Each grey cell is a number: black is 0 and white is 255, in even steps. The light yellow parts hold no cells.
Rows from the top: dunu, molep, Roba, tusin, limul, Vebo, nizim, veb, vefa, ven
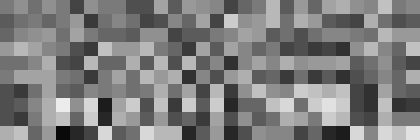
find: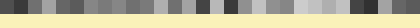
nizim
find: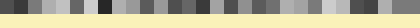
vefa
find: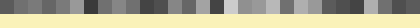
molep

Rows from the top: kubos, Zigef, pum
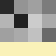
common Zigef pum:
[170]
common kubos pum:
[160]
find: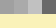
pum
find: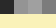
kubos
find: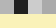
Zigef

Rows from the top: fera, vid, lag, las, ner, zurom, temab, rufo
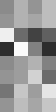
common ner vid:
[178]
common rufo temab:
[198]
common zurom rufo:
[148]
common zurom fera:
[148]

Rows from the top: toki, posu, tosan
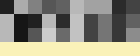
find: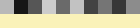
tosan

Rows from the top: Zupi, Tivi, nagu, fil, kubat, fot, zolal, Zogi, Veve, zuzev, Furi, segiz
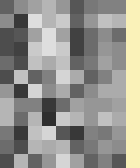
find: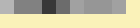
Zogi
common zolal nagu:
[140]

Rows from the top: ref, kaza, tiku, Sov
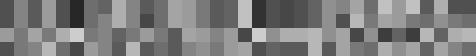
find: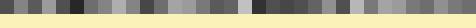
kaza

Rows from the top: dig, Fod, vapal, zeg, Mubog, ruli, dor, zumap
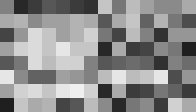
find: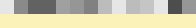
ruli
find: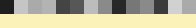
zumap
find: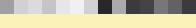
dor

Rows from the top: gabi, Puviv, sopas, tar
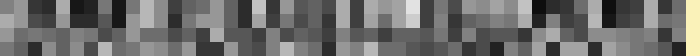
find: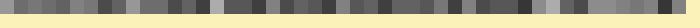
sopas
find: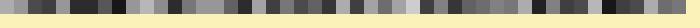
Puviv

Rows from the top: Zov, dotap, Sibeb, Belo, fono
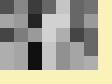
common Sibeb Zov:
[103]
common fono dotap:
[165]

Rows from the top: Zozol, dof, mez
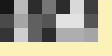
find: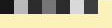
Zozol
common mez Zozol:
[44]

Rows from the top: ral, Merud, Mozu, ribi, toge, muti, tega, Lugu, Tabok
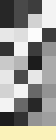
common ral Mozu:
[61]
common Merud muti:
[73]
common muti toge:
[171]
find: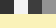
ribi
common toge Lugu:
[171]
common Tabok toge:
[28]

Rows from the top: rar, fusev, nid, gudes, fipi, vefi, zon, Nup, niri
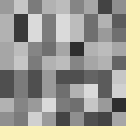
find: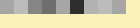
gudes
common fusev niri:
[123]
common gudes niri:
[166]

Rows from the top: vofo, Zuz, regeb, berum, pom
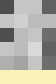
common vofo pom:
[197]
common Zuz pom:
[197]
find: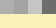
pom
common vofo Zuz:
[197]
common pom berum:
[197]
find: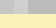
Zuz

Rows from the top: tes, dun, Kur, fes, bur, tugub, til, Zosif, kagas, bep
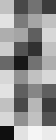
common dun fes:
[193]
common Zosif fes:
[193]
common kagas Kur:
[215]
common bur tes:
[114]
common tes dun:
[193]

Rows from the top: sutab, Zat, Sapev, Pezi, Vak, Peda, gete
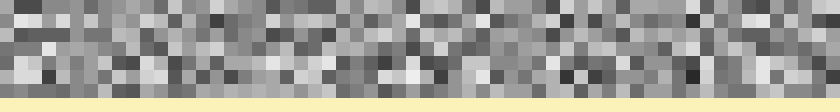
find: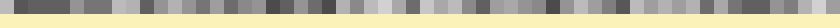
Sapev
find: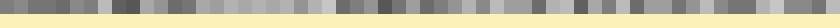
gete
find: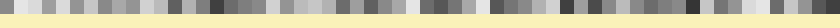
Zat

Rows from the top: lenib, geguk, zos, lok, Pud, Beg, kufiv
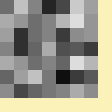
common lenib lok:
[131]
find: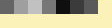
Beg
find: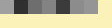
zos
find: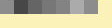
kufiv
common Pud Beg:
[101]

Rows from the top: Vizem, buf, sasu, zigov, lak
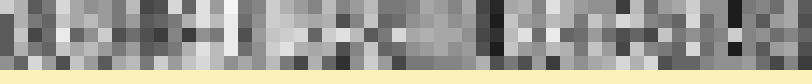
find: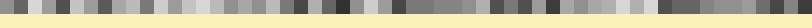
lak
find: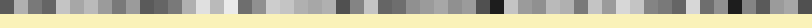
buf

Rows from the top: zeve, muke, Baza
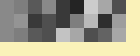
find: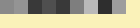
muke
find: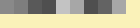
Baza
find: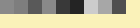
zeve

